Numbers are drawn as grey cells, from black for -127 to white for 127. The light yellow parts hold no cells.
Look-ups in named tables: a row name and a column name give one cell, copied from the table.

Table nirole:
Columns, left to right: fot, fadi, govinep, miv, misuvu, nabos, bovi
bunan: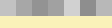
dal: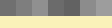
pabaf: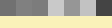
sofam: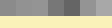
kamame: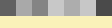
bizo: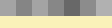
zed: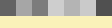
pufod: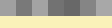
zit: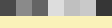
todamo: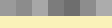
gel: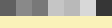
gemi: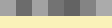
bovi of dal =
29
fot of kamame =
-30
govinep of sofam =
20
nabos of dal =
12
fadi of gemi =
-19
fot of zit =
-53
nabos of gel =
88
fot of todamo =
26
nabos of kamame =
71
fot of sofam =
11
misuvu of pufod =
-23
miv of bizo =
7
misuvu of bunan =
81
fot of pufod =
32
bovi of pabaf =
-59
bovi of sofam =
40
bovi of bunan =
56

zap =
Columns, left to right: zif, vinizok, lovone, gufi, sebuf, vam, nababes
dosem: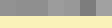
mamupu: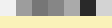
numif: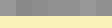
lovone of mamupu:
-9
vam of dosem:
-2
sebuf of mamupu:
42
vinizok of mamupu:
29
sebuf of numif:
17
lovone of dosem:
15

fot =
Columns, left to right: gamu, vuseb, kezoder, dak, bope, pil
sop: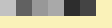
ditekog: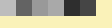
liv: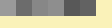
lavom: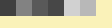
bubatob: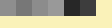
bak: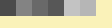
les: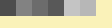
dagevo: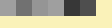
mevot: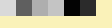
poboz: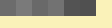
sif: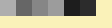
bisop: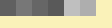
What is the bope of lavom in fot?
81
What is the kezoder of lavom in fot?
-38
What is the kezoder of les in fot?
-19
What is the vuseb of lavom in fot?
2
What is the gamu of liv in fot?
26
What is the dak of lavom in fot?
-56
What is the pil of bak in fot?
54

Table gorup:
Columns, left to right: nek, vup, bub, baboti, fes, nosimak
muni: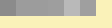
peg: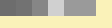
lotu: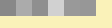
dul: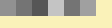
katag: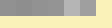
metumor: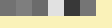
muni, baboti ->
30
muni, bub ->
28
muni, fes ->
57
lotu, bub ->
15
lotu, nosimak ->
23
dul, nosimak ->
32
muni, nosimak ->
31
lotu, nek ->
8
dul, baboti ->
68
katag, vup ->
14
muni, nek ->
11
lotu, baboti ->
81
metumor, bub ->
-20
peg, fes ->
26
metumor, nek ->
-13
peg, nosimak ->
26
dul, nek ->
17

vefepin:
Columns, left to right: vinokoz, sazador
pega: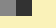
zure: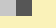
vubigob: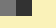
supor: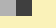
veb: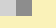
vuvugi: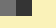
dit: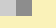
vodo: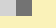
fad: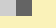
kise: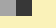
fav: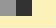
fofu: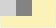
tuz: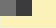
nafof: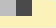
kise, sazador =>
-72
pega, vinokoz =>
6
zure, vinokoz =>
71
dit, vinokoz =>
77
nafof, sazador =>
-53
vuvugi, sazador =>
-75
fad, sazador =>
-27
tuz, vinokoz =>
-14
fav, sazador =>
-77
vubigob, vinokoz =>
-9
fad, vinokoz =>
78
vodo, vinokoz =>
83
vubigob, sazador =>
-77
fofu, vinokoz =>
83
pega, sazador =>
-77

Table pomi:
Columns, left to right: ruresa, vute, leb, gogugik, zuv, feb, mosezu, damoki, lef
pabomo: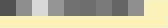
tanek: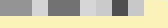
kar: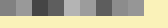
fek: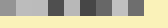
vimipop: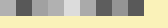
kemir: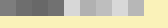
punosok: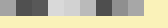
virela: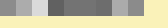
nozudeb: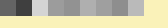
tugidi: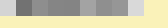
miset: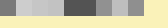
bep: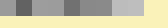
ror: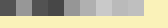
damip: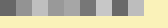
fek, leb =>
59
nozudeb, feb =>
47
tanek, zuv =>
-13
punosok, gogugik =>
89
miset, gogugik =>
66
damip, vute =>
19
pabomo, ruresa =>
-45
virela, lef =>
11
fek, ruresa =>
20
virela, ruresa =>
12
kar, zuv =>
52
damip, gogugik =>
25

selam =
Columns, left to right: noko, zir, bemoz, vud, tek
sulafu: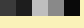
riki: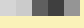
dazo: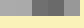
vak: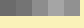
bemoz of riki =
-32
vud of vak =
37
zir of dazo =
42
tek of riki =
21
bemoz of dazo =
-15
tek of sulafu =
-118
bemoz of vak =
13
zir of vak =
-11
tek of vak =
17
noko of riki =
85
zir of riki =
75
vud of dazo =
-21
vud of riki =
-64
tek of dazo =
24
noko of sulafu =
-69
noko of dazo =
43

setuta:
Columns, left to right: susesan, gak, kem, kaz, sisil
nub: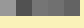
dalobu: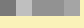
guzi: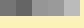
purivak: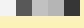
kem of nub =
-10
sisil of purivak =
-73
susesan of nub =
24
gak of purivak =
-39
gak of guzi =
-26
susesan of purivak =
115
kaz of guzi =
26
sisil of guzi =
59
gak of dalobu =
63
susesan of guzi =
-10
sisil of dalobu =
37

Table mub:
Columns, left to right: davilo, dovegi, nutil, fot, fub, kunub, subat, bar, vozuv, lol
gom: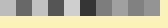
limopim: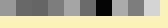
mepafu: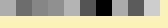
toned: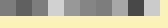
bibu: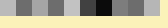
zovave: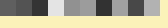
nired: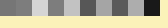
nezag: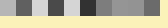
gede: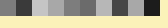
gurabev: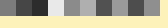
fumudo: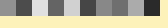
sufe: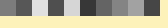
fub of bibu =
66
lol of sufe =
-57
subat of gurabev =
-46
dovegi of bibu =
-18
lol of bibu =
54
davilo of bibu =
58
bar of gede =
-57
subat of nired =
37
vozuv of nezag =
19
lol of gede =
-100
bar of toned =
39
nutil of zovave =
-74
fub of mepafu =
52
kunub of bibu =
-62
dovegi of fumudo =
-52
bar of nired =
-37
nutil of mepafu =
6
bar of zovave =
33

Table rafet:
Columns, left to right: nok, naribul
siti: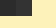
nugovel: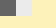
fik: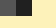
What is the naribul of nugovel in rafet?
107
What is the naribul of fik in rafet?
-94
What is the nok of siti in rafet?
-84
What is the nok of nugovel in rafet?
-28
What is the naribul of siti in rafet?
-76
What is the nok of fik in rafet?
-42
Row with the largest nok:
nugovel

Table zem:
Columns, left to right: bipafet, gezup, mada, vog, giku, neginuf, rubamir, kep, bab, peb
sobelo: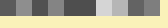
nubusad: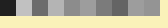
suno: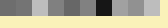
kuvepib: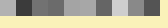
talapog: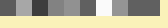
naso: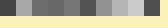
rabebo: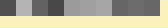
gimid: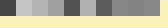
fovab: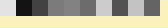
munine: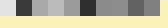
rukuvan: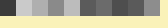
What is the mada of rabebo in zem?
-29
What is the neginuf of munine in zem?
-80
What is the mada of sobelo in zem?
-46
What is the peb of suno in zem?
61
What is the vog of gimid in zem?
32
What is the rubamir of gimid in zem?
-35
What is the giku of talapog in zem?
17
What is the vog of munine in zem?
59
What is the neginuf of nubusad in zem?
29
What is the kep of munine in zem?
13
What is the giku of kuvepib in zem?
36
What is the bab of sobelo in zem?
-28
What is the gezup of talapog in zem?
39
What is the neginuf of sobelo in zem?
-49
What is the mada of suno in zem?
61
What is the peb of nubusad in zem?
20

